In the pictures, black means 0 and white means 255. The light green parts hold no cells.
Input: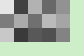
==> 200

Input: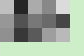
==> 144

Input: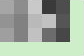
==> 159

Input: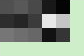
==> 118

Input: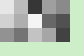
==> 146

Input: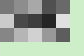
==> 134

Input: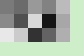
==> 232

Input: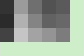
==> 66

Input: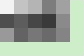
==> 153
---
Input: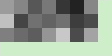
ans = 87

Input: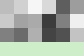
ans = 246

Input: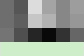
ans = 220

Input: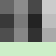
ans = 72

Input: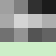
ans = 48

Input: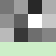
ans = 40
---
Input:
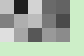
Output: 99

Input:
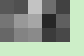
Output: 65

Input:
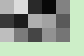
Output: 130

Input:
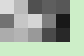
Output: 87

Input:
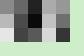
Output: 151

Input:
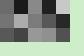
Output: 200

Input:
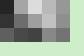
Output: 151
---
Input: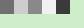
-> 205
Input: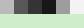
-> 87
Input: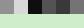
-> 216
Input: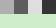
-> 93
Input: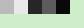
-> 233
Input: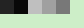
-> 8
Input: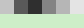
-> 89
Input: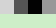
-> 84
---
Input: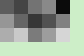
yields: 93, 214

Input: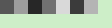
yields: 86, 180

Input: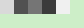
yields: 217, 240

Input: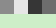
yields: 139, 109

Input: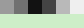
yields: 155, 239

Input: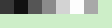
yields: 55, 168

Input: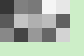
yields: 54, 211

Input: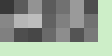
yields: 56, 121

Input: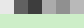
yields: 232, 185

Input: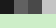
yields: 26, 196
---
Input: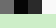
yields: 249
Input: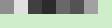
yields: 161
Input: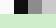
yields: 202
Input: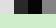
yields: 131
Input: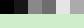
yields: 171
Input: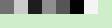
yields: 244
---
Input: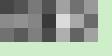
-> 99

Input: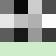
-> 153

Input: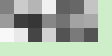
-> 122

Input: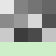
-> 74

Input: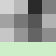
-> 100

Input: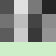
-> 56
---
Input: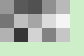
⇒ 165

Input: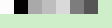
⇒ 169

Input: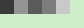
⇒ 125

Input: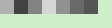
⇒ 131

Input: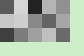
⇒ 145

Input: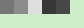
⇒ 118

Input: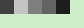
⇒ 99

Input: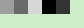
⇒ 106

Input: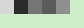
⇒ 117

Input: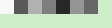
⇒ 126
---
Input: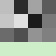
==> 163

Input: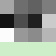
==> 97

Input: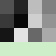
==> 189

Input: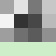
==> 120

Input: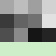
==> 159

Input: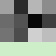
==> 182

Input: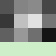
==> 138
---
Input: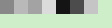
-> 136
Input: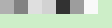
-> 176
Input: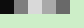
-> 12
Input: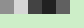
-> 143
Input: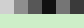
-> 208
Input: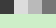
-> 59
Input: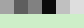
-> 164
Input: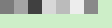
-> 124
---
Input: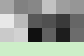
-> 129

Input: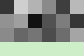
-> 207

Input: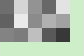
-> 213

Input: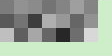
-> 146

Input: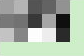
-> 180

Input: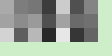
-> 125

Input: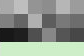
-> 190

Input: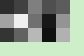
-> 65

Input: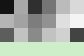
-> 168
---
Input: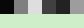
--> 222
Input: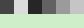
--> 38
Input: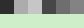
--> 198
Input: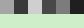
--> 207
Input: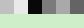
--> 8
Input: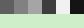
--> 165
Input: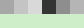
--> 217
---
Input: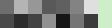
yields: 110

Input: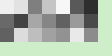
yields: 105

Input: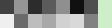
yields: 65

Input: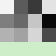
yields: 126

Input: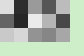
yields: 100

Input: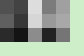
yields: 95
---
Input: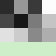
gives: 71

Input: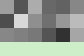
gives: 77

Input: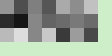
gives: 43

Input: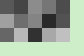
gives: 160

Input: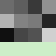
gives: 179

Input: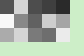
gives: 248

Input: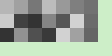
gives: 203
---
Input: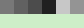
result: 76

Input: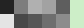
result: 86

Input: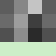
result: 42

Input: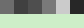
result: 78

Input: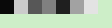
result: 87

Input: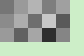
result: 166

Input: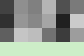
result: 189

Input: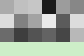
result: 83

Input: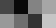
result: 50

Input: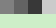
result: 56
